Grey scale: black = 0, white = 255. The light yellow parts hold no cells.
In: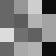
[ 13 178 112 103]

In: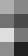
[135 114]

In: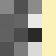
[139 101  97]

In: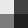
[ 65 124]

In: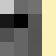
[113   2  80]

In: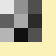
[ 79 170 181]

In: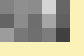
[102 165 111]

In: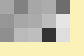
[109 188 190]
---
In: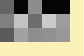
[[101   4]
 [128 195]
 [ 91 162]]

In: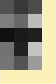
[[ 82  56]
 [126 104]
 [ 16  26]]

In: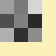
[[158 121]
 [ 79 129]
 [175  48]]

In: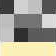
[[ 58 209]
 [190 115]
 [197  48]]

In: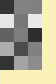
[[ 52 130]
 [230 119]
 [ 98 126]]

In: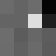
[[107 100]
 [100 100]
 [109  92]]

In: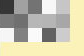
[[ 54 161]
 [121 112]
 [246 129]]

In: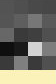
[[ 83  79]
 [ 85  94]
 [103  58]]

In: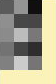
[[ 91 148]
 [143  71]
 [139 188]]
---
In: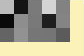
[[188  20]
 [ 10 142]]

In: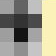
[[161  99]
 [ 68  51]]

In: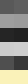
[[ 89  95]
 [158 155]]

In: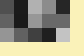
[[80 27]
 [98 26]]

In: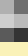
[[176 111]
 [206 186]]

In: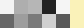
[[243 174]
 [103 157]]

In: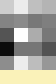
[[205 236]
 [132 139]]

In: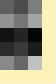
[[ 96  76]
 [146 119]]
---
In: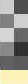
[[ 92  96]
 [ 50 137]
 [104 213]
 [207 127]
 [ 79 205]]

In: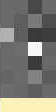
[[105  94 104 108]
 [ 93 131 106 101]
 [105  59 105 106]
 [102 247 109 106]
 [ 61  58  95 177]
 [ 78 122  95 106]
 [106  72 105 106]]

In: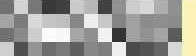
[[215 101  84  74 238 126 135  95 121 109 148  79 207]
 [ 91 164 145 161  51 241 144 166 248 252 205 138 113]
 [140 142 140 161 132 199 239 135 190 196 216 124 163]
 [144 174 214 204 145  66 183 201  64  57 120 210 114]]

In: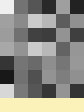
[[ 52 148  54  86 121 215]
 [144 126 147  80 113  24]
 [152 118 142 106 117  53]
 [150  99 184 203 147 168]
 [ 63 147  61  65 113 156]
 [145  93 183 203 138 160]
 [ 34 159  41  85 115 239]]

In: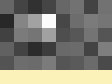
[[ 74 107  90  85 123 107 109  83]
 [126  67 107 105  60  43  67  97]
 [ 85 116  87  78 161 117 123  65]
 [117 123 109  71 251 162 133  40]
 [114  67 114 103  69  49  68 102]]

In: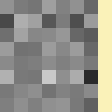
[[ 96 121 148 144 128 143 127]
 [138 122 130 115 143 135 121]
 [ 42 172 143 201 119 121 177]
 [121 138 128 140 126 122 138]
 [104 156 136 156 116 114 156]
 [ 91 103 151 138 135 163 111]
 [155  78 124  87 161 174  73]
 [103 145 129 159 117 123 146]]

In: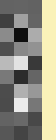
[[ 86  68  87]
 [ 72 105  99]
 [119 235  75]
 [152 176  76]
 [101  44 121]
 [ 57 226 186]
 [146 136  78]
 [172  14 139]
 [100 161  63]
 [ 98 100  99]]
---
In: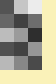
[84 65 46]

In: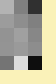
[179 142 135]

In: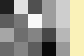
[ 32 119 132  10]

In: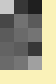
[201 114 116]

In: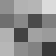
[144 136 162  57]

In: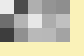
[235 180 185]
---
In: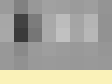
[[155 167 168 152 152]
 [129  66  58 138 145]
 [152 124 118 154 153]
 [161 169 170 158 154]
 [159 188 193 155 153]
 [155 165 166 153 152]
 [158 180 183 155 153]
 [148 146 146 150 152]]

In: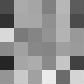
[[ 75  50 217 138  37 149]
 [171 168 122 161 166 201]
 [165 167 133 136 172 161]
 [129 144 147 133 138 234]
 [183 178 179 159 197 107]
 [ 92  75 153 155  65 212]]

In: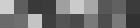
[[207 107]
 [ 94 111]
 [ 57 196]
 [ 59  63]
 [160  84]
 [203  74]
 [167 122]
 [ 87  77]
 [ 97 122]
 [ 59  49]]

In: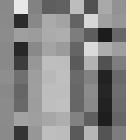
[[137 138 140 137 137 142 137 139 139 138]
 [232  43 159  39  60 112 102 105 162  52]
 [130 136 156 137 151 158 159 157 159 151]
 [ 94 170 171 164 190 184 189 190 167 190]
 [ 97 163 174 155 189 191 189 192 174 188]
 [189  99 125 101  90 106 103 102 130  90]
 [ 81 215  93 218 178 130 140 137  95 182]
 [169 160  28 173  81  34  38  34  30  84]
 [146 150 103 158 126 105 110 107 101 125]]

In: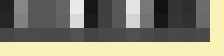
[[ 34  38  70]
 [135 129  76]
 [ 88  87  75]
 [ 89  88  74]
 [100  98  74]
 [233 218  82]
 [ 23  28  68]
 [ 63  64  72]
 [ 88  88  74]
 [227 212  80]
 [120 115  74]
 [ 17  23  69]
 [ 51  53  72]
 [ 46  49  71]
 [108 105  73]]

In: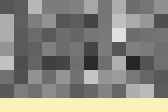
[[ 86 173 172 148 194 112  89]
 [ 93  95  91  91  78  81 125]
 [183 126 107  97 100 146 112]
 [124 146  90 127  64 109 140]
 [124  85 109 108  69 148 123]
 [129  93 101 117 111 114  92]
 [167  68 118  69  43 196 104]
 [118 119 121 123 111 149 131]
 [173 191 223  85 175 155 102]
 [109 170 109 128  38 120 174]
 [117 151 114 123  83 102 186]
 [144  79 116 111 112  89  92]]

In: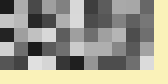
[[ 28 196  35 209  85]
 [172 184 159 110  67]
 [ 73  39 193  27 224]
 [159  70 216  91 213]
 [129 175  93 112  54]
 [216 217 159 203  31]
 [ 62  76 111 175 149]
 [ 92  86 160 175  77]
 [169 130 181 135  77]
 [167  96  77  89 111]
 [103 119 111 162 219]]
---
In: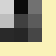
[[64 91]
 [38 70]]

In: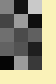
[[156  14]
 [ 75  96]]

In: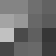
[[152 104]
 [ 74  95]]

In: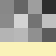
[[211 115]
 [184 144]]

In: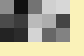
[[ 60 186]
 [ 43 212]]

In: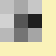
[[ 86  31]
 [116 165]]

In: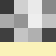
[[148 238]
 [196 176]]
